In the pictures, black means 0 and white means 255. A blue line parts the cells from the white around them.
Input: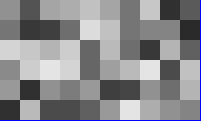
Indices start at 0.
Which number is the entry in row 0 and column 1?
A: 83
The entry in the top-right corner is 90
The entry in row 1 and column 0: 117
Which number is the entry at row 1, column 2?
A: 63
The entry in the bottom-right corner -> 132
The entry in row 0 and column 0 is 145
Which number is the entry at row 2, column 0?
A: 212
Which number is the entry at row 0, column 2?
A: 165
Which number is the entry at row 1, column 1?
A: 56
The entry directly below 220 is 102
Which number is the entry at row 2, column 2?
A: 180
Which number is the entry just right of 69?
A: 145

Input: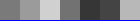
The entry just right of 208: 114
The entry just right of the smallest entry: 68

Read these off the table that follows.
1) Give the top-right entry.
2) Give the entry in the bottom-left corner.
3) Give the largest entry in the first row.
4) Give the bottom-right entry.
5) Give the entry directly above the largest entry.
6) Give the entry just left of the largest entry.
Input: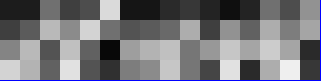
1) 146
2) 211
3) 218
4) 55
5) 165
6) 173

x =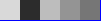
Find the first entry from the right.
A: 118
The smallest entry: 44
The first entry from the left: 217

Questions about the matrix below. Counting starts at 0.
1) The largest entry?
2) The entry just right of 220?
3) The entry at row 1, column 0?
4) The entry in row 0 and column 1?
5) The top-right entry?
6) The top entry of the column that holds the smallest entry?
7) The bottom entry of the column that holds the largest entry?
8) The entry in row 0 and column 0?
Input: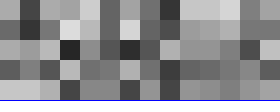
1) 220
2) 185
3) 106
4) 69
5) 163
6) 163
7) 69
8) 171
